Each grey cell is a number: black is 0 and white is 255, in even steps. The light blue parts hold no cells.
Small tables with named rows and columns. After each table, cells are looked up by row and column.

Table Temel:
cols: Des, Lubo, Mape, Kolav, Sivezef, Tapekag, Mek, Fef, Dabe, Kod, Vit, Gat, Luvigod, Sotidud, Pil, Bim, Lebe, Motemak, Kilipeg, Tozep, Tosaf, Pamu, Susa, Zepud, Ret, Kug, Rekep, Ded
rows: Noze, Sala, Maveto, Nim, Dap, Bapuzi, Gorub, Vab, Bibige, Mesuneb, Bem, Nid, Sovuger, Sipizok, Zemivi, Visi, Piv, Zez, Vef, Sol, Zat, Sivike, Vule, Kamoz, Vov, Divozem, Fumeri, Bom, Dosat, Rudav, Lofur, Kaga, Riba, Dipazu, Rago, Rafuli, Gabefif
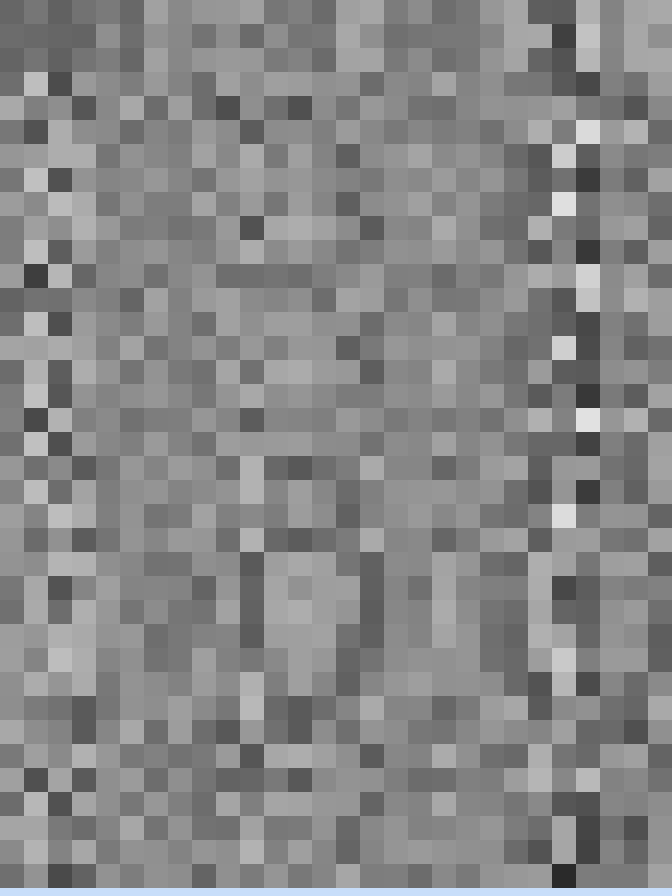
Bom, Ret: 127
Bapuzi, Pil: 155
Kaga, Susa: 174
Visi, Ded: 125
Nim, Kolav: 153
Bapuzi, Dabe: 153
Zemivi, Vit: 152
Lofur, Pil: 111
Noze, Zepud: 92
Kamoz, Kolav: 177
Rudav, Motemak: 134
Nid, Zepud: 155

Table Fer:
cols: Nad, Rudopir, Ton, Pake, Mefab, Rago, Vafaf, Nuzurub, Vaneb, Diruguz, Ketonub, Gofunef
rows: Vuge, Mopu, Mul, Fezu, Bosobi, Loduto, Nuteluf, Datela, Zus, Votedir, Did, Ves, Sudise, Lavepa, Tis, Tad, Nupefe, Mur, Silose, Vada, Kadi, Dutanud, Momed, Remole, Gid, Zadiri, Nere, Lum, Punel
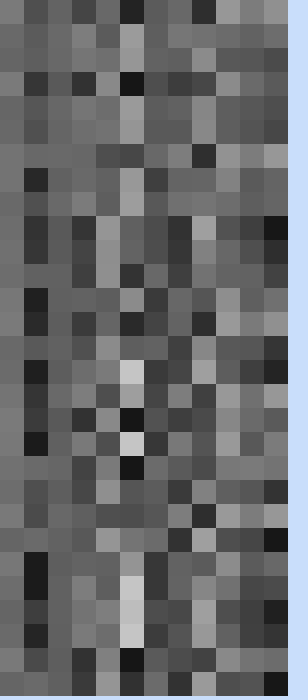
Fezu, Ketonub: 106
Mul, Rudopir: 94
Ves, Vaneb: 114
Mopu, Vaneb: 113
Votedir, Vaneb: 159
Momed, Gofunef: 23

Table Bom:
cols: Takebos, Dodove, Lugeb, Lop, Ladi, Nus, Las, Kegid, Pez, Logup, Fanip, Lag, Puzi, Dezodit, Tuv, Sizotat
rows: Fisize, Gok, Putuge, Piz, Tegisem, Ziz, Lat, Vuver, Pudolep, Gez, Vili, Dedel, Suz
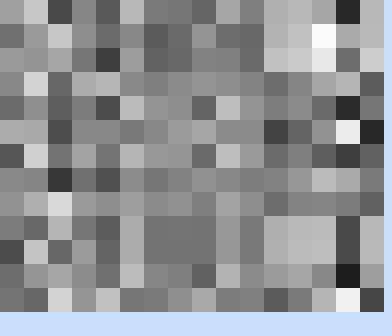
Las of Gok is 90
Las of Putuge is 98
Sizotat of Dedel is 158
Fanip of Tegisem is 148
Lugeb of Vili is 103
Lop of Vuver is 112
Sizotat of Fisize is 184
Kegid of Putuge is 104
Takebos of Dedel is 109
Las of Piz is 127
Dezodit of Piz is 165
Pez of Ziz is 165

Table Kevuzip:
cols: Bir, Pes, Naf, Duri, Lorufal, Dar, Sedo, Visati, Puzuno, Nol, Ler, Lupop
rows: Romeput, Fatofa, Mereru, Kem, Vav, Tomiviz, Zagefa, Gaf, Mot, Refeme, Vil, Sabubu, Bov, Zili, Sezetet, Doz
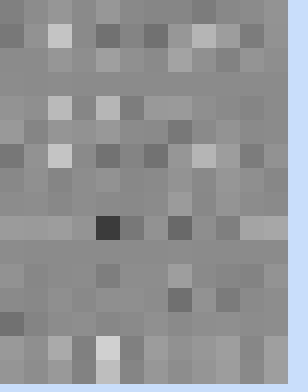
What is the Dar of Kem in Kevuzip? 139
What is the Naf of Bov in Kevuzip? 143
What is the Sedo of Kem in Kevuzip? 139
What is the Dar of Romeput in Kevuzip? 137
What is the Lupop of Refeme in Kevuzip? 167
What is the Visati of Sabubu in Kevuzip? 158
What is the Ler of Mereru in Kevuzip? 148
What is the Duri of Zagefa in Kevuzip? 138
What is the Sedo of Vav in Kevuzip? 153
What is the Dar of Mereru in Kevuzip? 144
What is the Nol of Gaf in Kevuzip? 150
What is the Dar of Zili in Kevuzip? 138
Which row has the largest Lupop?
Refeme

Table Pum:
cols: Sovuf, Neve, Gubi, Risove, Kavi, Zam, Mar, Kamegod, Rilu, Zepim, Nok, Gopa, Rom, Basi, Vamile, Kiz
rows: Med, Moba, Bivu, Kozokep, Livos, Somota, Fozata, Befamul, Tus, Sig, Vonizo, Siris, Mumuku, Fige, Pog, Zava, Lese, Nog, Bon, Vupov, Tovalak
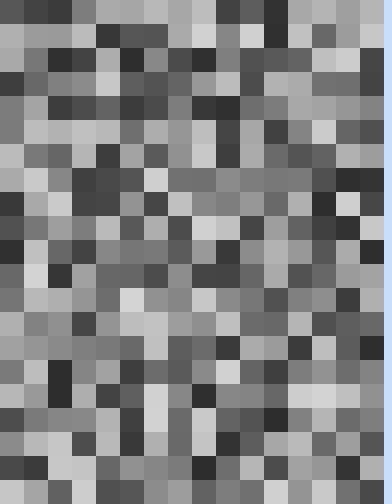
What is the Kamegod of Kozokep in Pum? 100
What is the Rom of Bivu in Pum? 99
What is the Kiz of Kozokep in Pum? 68
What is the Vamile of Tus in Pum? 207
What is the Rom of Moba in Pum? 193
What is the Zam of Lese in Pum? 95
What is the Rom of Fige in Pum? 181
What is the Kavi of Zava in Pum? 162
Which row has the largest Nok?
Moba

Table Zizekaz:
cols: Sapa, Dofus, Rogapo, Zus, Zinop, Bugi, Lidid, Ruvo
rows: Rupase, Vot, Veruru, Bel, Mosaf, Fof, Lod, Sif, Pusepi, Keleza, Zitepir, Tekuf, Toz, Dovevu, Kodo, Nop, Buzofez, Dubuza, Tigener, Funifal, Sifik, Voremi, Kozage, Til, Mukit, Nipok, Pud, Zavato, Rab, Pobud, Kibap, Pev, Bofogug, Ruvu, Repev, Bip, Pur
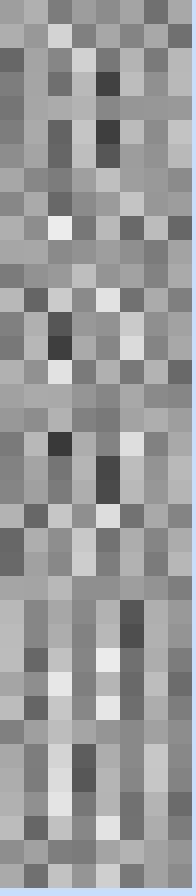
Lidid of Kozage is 133
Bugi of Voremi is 114
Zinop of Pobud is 230
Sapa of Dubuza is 152
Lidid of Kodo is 132
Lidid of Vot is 168
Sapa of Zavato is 188
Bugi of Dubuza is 163
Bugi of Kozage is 173
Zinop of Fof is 62
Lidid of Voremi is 169
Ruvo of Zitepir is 163
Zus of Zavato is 133
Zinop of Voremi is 221
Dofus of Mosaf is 166
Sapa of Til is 105
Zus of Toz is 138
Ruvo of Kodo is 168

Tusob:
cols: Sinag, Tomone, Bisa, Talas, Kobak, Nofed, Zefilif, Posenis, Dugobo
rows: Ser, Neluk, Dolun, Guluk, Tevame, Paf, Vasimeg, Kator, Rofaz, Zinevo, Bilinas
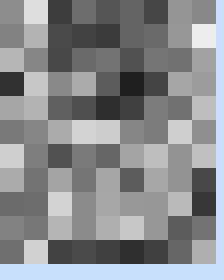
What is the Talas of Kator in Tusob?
116
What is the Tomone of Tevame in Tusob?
178
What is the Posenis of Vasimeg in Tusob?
146
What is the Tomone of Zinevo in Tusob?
119
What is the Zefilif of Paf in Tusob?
125
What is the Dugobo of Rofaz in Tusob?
55
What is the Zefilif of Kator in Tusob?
168
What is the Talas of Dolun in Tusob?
105
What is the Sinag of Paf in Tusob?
120
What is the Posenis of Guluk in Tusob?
166
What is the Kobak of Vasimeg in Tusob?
101
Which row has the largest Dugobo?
Neluk

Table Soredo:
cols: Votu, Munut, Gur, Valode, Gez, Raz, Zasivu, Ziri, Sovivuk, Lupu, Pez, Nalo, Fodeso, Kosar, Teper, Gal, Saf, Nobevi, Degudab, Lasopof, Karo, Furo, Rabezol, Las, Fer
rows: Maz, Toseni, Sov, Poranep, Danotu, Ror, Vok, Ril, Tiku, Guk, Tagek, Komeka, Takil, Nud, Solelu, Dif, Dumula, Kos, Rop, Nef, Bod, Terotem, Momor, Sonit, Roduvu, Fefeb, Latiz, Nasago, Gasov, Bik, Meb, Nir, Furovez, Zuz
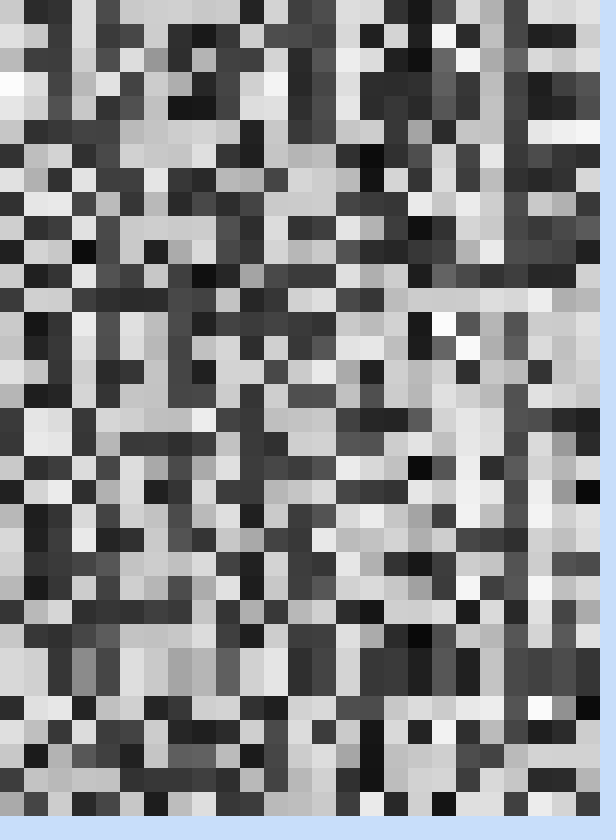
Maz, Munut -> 43
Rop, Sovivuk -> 62
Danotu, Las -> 39
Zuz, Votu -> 170
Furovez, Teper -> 48
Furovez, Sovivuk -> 63
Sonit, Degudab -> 61
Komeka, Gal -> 175
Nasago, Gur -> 54
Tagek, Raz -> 201
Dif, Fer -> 208
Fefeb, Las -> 69
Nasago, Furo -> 73
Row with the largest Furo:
Takil

